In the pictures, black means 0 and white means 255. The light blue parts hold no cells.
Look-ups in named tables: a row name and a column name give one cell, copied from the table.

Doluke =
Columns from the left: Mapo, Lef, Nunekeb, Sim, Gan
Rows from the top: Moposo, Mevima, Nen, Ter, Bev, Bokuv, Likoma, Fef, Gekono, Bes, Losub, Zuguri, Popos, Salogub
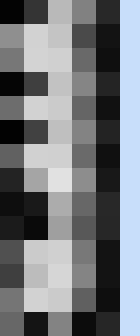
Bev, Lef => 210
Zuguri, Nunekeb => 214
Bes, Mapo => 27
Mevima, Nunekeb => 196
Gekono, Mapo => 14
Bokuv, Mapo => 2
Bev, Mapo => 109
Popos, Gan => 14
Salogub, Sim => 12
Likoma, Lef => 209

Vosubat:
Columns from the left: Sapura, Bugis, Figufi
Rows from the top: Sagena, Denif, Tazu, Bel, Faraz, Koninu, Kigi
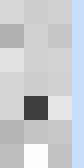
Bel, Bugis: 204
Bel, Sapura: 214
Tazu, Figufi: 211
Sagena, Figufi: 209
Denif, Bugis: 209
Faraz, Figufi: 231
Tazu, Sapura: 225
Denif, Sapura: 177
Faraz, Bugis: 63
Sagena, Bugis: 205
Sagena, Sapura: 215

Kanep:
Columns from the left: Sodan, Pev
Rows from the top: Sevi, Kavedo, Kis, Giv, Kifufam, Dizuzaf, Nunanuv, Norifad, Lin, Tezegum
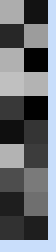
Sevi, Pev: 18
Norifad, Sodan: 77
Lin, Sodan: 30
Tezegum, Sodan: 50
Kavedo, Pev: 156
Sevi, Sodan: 172
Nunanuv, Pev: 60
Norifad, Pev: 122
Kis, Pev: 1
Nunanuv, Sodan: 180
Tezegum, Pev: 31
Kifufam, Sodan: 56
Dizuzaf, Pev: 51
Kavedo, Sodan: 38
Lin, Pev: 112
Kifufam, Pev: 1
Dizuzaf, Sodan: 16
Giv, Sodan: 191
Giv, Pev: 179
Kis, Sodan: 176

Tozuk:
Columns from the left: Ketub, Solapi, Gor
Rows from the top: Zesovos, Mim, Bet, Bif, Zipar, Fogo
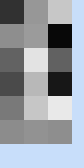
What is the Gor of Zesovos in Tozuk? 199
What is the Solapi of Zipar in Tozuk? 198
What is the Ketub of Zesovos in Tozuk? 49
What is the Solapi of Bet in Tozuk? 227
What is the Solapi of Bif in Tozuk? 184
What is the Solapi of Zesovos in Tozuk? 151
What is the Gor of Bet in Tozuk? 97
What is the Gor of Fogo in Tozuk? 142
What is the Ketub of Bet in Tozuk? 98
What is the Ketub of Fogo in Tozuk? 140
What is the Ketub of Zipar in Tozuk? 121

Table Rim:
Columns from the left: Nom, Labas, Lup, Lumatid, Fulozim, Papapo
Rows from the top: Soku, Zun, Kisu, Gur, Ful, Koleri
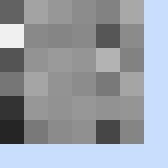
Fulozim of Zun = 86
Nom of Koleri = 38
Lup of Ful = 146
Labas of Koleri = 121
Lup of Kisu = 155
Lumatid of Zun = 136
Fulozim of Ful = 145
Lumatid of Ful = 151
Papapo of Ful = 149
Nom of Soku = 98
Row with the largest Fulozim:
Kisu

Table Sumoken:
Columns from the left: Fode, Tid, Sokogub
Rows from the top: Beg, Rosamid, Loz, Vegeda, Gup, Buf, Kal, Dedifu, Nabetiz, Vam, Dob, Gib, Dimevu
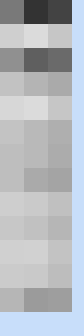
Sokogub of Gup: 198
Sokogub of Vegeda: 170
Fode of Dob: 208
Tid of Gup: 219
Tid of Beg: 51
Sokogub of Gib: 189
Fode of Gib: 203
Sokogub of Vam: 182
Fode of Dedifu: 190
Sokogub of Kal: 172
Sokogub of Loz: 106
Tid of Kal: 185
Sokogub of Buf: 175
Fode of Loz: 144
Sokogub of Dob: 195
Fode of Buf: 195

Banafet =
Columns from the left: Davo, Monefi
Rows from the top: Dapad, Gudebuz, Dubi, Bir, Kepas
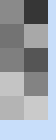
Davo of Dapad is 138
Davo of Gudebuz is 115
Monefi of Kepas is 202
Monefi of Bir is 131
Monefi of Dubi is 85
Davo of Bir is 196
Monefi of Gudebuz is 168
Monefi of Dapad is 54

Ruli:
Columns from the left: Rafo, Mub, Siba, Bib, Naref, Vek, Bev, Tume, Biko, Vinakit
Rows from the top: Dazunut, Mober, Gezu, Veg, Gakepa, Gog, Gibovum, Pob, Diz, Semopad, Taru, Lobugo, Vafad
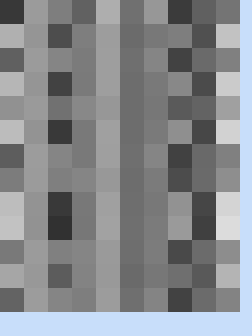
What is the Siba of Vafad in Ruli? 133
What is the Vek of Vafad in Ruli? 111
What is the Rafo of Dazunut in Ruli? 56
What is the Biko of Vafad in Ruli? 107
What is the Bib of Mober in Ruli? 126
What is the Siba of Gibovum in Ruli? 133
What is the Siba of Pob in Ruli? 127
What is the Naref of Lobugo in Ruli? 153
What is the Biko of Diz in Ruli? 70
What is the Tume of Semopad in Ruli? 154
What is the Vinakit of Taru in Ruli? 141
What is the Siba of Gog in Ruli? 57
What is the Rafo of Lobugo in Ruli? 166
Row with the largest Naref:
Dazunut

